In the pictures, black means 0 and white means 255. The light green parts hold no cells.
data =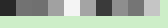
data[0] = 40
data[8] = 117
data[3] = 161
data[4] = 244

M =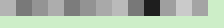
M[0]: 179
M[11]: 202
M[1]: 121
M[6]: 169

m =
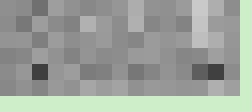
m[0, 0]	143
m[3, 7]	141
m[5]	[136, 145, 133, 153, 146, 166, 156, 163, 145, 153, 151, 148, 149, 175, 159]
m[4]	[139, 151, 63, 150, 157, 124, 128, 146, 119, 133, 147, 138, 94, 64, 140]
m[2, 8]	134
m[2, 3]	156
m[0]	[143, 139, 112, 158, 145, 136, 142, 150, 173, 146, 144, 155, 201, 174, 141]
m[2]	[148, 149, 127, 156, 142, 147, 154, 140, 134, 155, 149, 154, 190, 174, 150]
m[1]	[140, 120, 157, 139, 130, 177, 155, 141, 176, 134, 143, 131, 196, 155, 153]
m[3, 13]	159
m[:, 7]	[150, 141, 140, 141, 146, 163]

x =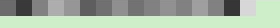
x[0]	107
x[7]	143
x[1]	57
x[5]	94

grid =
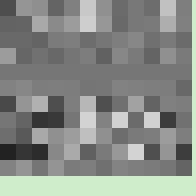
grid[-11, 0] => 78
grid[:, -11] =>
[149, 100, 106, 102, 118, 135, 149, 100, 89, 54, 147]
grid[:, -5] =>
[107, 106, 126, 134, 119, 130, 111, 209, 109, 152, 131]
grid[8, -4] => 121
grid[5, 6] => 119
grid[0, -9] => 100
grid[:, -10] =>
[143, 169, 101, 113, 118, 125, 176, 51, 169, 44, 116]
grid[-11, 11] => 126
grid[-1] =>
[130, 147, 116, 147, 123, 126, 111, 131, 127, 123, 119, 100]
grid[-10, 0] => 99
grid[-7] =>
[119, 118, 118, 119, 119, 119, 119, 119, 119, 119, 118, 119]
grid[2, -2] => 121
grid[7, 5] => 211
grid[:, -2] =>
[193, 174, 121, 144, 118, 124, 128, 59, 156, 149, 119]
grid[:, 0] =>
[78, 99, 106, 155, 119, 130, 73, 118, 110, 34, 130]
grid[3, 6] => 97
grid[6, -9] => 78
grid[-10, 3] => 138
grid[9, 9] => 79
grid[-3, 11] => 127
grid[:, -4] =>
[120, 120, 134, 121, 119, 128, 162, 107, 121, 211, 127]
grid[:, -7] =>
[199, 206, 109, 125, 119, 116, 183, 211, 191, 96, 126]
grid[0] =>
[78, 149, 143, 100, 128, 199, 144, 107, 120, 108, 193, 126]

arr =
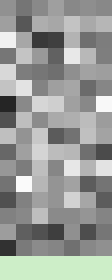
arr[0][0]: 145
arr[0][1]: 117
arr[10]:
[151, 124, 190, 134, 231, 180, 227]
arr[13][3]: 138
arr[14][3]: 62
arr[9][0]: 103
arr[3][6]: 126
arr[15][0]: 49
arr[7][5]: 188
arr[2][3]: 63
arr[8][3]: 91
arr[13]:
[129, 136, 190, 138, 138, 149, 132]
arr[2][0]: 241
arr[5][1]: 227
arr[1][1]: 87
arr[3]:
[118, 196, 153, 97, 232, 184, 126]
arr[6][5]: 136
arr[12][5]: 166
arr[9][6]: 75
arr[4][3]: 111
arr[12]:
[80, 129, 160, 148, 210, 166, 92]
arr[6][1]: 137
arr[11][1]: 250
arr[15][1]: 122
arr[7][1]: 190
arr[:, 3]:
[159, 167, 63, 97, 111, 159, 207, 170, 91, 188, 134, 148, 148, 138, 62, 133]
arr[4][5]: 162

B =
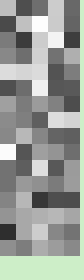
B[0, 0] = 190
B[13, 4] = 166
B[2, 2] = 204
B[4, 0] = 220
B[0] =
[190, 78, 110, 204, 104]
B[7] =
[139, 127, 95, 221, 211]
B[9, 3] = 148
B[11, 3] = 123
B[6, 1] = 123
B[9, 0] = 251
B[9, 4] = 110
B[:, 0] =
[190, 74, 123, 136, 220, 80, 160, 139, 136, 251, 114, 114, 132, 148, 46, 143]
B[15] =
[143, 125, 172, 156, 137]
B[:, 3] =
[204, 203, 243, 114, 83, 87, 129, 221, 100, 148, 88, 123, 78, 183, 135, 156]
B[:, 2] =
[110, 253, 204, 209, 219, 240, 155, 95, 134, 159, 222, 144, 55, 176, 205, 172]
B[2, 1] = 60
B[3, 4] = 175
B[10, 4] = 155
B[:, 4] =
[104, 100, 62, 175, 125, 89, 77, 211, 95, 110, 155, 156, 77, 166, 115, 137]
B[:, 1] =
[78, 192, 60, 110, 213, 109, 123, 127, 184, 85, 94, 153, 183, 168, 168, 125]
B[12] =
[132, 183, 55, 78, 77]

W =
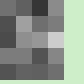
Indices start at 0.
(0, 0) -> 114
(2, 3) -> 205
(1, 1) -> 160
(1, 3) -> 124
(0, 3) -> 138
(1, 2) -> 110

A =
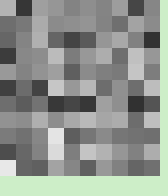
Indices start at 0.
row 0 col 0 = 179
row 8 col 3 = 228
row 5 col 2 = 67
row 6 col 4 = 70
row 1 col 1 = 120
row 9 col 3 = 218
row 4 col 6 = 127
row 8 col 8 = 114
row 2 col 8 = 129
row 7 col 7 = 172
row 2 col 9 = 50
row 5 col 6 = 109
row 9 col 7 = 150
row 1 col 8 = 163
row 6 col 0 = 110
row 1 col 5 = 148
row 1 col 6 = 131
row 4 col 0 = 153
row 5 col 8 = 110
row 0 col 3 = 150
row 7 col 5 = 185
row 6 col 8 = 49
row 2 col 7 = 168
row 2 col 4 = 68
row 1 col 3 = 139
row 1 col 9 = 139
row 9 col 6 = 178
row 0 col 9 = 134
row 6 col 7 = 143
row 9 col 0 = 77
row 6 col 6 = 160
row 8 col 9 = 111
